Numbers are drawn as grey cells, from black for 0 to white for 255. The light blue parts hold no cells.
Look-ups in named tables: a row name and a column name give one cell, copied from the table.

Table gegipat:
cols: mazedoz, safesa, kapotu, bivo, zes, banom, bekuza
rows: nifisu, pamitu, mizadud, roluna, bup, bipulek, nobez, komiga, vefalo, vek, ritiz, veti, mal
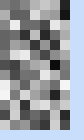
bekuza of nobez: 122
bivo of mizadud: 108
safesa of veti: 207
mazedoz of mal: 205
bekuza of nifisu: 35
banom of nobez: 12
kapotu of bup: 144
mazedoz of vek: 244
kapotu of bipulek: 234
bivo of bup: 53
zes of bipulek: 71
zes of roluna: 40
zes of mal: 56
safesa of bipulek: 219
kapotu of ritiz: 51
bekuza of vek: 164
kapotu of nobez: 133

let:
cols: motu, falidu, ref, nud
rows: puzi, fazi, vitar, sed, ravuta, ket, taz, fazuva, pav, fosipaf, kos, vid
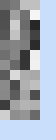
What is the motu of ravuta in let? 126
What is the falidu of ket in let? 134
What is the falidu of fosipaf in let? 92
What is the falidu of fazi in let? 160
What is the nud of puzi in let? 192
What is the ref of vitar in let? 107
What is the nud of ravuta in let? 43
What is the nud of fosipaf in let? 77
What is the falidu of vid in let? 142
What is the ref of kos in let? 180
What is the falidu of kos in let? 164
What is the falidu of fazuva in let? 218
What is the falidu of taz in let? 104
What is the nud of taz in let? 240
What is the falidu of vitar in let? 206
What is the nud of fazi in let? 245
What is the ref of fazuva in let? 173

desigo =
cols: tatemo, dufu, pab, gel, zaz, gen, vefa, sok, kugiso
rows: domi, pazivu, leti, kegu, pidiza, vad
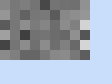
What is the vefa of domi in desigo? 113
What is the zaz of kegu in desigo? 116
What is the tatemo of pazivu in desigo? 150
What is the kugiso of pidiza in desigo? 213
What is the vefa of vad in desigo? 139
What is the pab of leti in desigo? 142
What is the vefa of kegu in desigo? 104
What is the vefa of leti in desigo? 140

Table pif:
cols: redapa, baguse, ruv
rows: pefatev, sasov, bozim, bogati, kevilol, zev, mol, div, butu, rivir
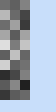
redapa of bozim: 109
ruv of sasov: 69
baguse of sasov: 106
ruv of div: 128
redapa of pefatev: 111
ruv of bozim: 58
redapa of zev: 95
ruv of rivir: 105
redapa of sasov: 184
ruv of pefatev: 130
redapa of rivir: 55
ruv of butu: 32
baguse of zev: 192
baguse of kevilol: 124
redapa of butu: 91
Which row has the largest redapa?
kevilol

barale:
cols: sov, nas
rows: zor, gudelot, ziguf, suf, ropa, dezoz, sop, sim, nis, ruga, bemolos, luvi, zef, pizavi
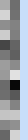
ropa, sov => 70
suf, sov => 204
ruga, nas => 88
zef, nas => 144
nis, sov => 107
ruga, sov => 110
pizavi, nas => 211
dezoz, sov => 120
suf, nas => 127
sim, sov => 154
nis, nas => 8
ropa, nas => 100
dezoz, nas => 96
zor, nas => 110
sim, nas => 225
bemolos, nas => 131
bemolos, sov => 170
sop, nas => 139
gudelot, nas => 113
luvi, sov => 196
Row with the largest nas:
sim

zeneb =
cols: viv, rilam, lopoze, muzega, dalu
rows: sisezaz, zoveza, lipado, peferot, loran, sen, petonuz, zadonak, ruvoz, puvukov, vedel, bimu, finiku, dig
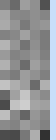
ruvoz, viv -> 194
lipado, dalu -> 150
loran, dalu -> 123
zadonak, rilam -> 124
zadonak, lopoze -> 157
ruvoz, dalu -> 176
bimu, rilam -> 136
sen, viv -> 154
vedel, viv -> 75
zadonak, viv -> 137
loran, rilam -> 149
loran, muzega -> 143
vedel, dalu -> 160
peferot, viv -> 130

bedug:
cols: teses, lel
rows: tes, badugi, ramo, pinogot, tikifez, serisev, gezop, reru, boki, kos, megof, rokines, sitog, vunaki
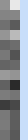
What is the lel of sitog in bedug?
93
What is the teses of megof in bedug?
60
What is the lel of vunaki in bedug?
89
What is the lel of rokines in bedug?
94
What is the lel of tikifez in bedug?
109
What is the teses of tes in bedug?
146

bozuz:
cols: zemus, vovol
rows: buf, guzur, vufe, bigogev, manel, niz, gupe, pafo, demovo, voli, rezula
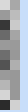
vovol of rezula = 209
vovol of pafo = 152
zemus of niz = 110
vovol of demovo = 152
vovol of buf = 168
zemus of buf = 217
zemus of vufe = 55
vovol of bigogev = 165
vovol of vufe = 202
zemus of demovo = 182
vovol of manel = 154
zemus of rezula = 43
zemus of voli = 213
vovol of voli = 152
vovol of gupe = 175
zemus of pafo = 154

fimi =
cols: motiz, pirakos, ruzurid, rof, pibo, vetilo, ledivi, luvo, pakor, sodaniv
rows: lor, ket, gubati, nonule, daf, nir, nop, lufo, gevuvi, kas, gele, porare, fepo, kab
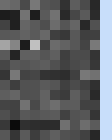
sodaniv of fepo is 91
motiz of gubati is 66
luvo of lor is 93
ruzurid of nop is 84
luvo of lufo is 64
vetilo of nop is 80
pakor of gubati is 40
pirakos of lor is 103
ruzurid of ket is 115
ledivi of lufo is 45
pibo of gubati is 78
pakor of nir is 75
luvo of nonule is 88
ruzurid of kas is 80

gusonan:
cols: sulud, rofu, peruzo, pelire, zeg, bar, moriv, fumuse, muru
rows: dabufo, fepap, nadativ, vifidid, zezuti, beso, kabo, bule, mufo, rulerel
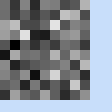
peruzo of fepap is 96
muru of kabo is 184
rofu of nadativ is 189
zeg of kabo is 99
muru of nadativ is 115
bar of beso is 179
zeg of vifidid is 27
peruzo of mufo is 35
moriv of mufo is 58
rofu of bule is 99
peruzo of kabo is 70
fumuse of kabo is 60
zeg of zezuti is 86
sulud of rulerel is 49
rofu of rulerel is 160
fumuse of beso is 169
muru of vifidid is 97
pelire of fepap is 56
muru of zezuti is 56
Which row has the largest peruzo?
vifidid

